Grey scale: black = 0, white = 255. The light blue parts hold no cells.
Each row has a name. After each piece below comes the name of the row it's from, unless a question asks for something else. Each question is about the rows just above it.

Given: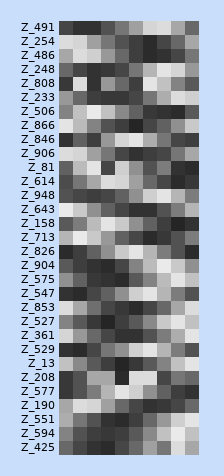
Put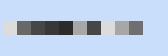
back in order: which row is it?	Z_853
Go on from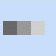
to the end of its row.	[228]
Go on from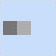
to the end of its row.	[220 207]
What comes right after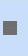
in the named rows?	[70]
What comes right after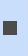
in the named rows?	[118]
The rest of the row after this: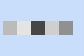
[ 82 124  50  43]
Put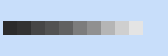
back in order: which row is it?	Z_547

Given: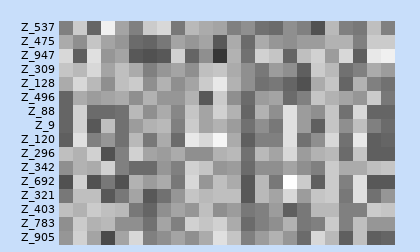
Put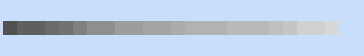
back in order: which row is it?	Z_296
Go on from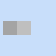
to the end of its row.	[171 128 150 164 143 191 197 171 143 120 156 143  95 203 185 113 128 171
 156]
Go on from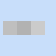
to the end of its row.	[191 185 120 101 143 164 150 191 143 156 120 128 156  95 120 185 185 128
 128 203 197]
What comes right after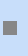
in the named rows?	[197]
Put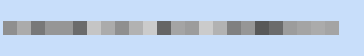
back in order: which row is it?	Z_475

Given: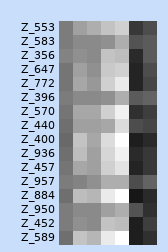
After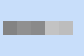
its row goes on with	[42 91]
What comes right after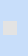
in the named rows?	[36]
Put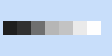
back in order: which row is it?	Z_589
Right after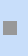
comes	[208]

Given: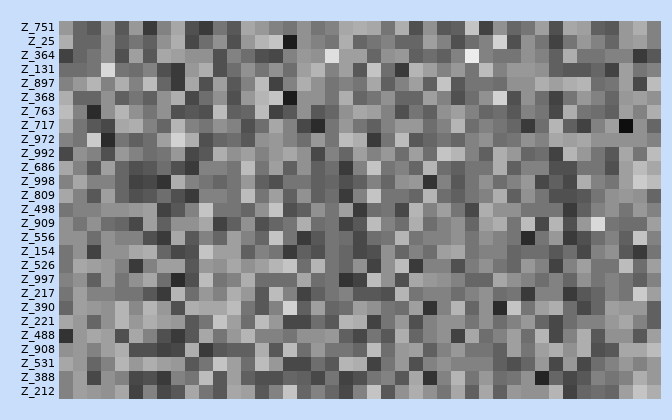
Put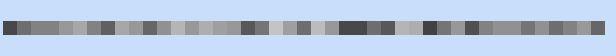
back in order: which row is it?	Z_221
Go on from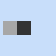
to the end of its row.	[130 181 117 152 110 117 145  36 102  72  88 130 117 130 174 152]
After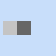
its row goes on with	[130 102  72 130 196  88 145 174 145 117 167  96 167  96 152 145 145 181
  66 102 110 102 159 196 174]
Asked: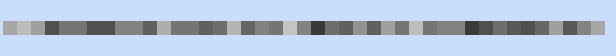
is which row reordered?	Z_686
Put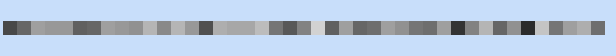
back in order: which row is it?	Z_390
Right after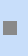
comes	[181]
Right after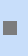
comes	[145]

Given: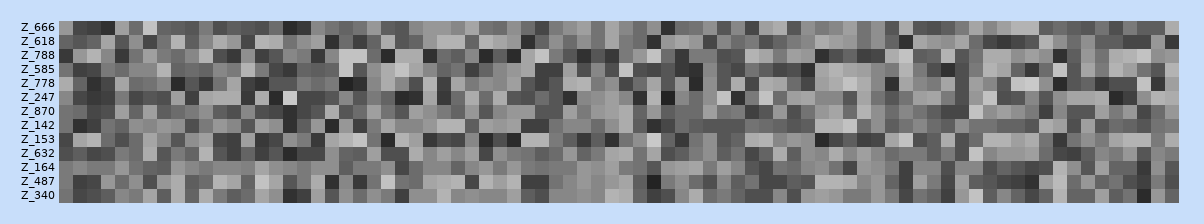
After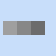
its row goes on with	[122 122  94 122  79 194 135 151 151 159 108  71  64  94 135 122 151  86
 135 122]
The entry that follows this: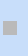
[108]
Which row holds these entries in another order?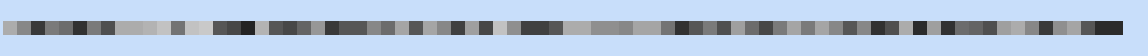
Z_778
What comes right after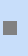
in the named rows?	[165]

